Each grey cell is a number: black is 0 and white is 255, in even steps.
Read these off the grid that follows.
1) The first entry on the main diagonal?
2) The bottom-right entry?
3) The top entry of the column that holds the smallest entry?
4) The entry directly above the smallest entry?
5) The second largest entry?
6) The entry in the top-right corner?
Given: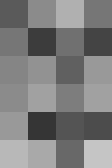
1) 90
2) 197
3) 139
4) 161
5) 184
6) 118

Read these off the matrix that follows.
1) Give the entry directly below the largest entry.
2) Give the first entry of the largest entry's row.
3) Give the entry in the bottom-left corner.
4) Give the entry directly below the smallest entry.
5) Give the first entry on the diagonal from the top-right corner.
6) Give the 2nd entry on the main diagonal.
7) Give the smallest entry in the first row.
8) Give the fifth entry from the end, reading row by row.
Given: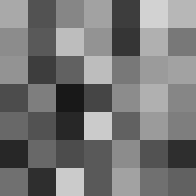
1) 176
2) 169
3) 112
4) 39
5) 183
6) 89
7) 61
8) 203

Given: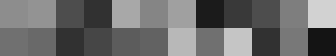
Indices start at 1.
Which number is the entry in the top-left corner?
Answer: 141
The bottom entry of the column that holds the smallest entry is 20
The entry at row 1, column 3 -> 77
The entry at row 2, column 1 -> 112
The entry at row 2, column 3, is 49
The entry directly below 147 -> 105
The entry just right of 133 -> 160

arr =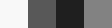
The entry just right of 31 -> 130
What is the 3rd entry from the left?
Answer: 31
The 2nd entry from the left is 88

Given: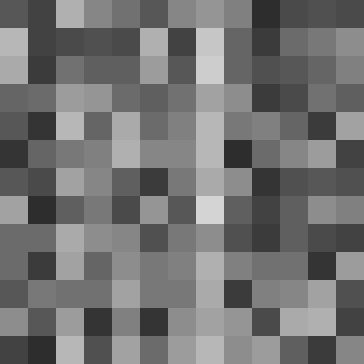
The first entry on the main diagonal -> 87
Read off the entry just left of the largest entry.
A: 87
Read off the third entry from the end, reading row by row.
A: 95
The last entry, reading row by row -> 134
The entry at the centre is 120
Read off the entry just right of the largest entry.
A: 95
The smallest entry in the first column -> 52
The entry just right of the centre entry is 170
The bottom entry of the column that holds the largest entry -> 183
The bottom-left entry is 66
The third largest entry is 198
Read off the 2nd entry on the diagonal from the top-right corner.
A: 120
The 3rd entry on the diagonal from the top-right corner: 87
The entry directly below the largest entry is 141
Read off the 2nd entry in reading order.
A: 66
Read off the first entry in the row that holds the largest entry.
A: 162
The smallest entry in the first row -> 45
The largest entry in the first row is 176
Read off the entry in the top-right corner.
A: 74
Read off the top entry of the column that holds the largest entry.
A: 149
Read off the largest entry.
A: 212
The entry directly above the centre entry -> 134

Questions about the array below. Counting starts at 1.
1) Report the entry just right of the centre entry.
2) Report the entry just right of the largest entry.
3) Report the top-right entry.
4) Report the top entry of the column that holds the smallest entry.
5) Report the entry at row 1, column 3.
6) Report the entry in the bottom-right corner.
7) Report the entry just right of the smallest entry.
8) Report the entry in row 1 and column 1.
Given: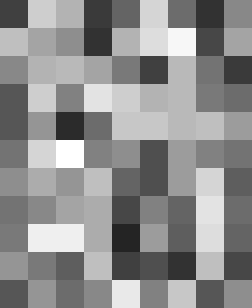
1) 79
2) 129
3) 136
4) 100
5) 179
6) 142
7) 156
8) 64

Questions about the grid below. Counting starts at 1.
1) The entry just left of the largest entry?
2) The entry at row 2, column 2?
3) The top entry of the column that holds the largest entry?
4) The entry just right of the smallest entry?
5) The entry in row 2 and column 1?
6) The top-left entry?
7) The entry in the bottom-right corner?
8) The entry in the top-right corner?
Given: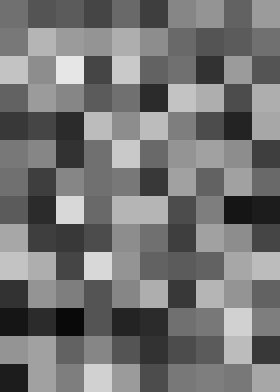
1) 141
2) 181
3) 91
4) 84
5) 120
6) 112
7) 167
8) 155

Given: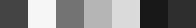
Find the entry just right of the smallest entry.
46
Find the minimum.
24
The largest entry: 246

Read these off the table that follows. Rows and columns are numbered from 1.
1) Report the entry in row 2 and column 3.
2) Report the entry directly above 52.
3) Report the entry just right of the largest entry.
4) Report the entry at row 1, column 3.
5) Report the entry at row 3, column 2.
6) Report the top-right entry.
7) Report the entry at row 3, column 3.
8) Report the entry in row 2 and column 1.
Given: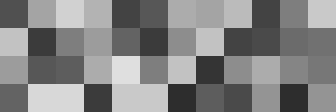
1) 126
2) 194
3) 126
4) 209
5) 87
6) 201
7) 93
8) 194
